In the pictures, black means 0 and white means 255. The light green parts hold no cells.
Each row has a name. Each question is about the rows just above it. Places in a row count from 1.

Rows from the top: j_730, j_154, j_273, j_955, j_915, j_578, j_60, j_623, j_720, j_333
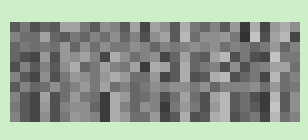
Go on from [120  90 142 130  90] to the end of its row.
[161  70 161 142  90 172 120 102 130  90 152  59 172  70 152 172 142]
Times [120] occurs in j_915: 4

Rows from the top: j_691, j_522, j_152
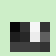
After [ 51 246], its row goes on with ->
[51]
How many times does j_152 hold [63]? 3
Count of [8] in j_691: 1

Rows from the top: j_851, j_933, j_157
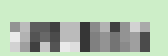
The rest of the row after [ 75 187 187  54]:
[128 147 116 147 159  75]
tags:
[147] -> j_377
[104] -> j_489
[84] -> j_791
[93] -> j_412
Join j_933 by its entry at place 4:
j_489
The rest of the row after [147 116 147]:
[159  75]
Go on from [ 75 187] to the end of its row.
[187  54 128 147 116 147 159  75]

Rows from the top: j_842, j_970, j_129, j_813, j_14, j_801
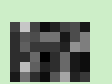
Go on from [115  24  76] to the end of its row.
[126]
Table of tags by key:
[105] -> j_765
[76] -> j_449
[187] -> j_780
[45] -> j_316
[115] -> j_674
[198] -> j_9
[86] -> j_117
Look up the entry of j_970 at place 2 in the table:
j_117
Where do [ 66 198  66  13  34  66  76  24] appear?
j_842
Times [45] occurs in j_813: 3

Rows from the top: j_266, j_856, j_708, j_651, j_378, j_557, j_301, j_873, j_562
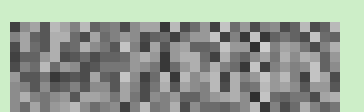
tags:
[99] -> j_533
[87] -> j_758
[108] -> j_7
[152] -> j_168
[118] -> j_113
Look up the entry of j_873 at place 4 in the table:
j_113
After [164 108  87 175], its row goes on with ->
[ 99 108 175 140 118  87 195 129  65 164  87 152 164  99  99 108 195 152
 152  47 206 129 164 152 118  76 129 175]
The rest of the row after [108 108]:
[ 99 118 140 185  56 129  76 108 175 129  99 118]
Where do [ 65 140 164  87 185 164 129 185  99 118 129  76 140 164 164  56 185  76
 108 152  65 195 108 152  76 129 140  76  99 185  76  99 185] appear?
j_266

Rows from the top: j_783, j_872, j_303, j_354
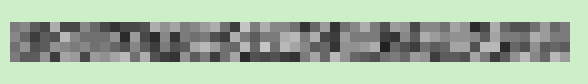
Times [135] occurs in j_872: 6
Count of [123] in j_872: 13

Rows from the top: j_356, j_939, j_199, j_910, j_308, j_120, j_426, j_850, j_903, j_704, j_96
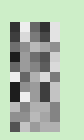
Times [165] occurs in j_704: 1
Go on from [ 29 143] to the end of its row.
[155  62 195]
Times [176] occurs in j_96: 2
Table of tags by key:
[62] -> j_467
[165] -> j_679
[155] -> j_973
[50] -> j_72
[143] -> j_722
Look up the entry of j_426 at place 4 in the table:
j_467

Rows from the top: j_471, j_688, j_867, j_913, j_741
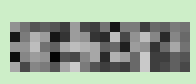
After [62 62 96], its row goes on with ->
[84]
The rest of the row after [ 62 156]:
[ 72  62 114  22 123 123  62 105  96 123 114]
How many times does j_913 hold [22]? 0
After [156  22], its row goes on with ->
[ 52 156 146  52  42 189  72 146 189 134  42 134 105]
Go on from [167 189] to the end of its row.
[177 167  96 105  31 156 146  52 105 167 114]
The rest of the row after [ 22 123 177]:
[156  22  52 156 146  52  42 189  72 146 189 134  42 134 105]
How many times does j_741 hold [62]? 3

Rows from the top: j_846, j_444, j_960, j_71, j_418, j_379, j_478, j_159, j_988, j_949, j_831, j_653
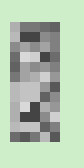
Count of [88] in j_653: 2
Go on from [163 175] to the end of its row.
[207 151]
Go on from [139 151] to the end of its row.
[128]
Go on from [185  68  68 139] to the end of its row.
[128]

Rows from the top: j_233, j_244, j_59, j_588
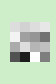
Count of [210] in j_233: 1
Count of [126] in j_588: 1

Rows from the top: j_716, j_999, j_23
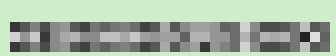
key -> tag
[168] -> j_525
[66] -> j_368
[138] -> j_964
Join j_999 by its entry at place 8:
j_964
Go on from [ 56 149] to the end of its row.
[129 108 209 138  76  76  87 117 191  87 108]
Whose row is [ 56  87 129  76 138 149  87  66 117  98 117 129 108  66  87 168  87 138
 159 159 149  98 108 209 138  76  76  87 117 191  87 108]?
j_716
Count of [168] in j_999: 3
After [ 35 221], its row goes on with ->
[98]

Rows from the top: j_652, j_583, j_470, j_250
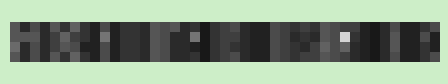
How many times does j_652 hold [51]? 9
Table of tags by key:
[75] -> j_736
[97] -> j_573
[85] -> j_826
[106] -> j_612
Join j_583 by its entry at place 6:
j_573
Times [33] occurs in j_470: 10
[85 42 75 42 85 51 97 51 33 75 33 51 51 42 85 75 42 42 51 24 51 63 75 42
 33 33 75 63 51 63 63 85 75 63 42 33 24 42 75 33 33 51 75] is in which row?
j_250

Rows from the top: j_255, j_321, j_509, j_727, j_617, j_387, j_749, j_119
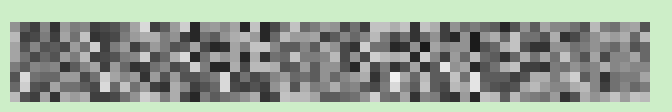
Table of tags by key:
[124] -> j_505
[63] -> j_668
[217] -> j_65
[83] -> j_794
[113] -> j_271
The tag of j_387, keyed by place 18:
j_794
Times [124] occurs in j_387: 4

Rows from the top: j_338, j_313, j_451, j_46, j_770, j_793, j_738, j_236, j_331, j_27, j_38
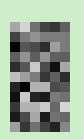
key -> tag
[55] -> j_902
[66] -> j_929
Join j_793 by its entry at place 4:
j_902
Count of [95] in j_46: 4
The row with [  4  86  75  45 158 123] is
j_451
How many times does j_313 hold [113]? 0
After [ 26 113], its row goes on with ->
[104]
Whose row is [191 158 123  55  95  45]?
j_793

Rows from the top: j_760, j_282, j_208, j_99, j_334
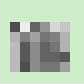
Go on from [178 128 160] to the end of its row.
[118 128 178]
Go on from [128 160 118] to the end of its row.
[128 178]
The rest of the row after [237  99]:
[149 216 198]
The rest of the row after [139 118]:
[118 160]
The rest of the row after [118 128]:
[178]
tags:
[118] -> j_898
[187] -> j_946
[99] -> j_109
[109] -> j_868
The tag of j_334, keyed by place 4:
j_898

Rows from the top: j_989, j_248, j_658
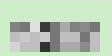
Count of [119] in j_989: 3
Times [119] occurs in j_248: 2
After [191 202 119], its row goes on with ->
[191 191 119 191]
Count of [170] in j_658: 2
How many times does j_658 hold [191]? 3
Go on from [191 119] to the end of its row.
[191]
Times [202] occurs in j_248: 2

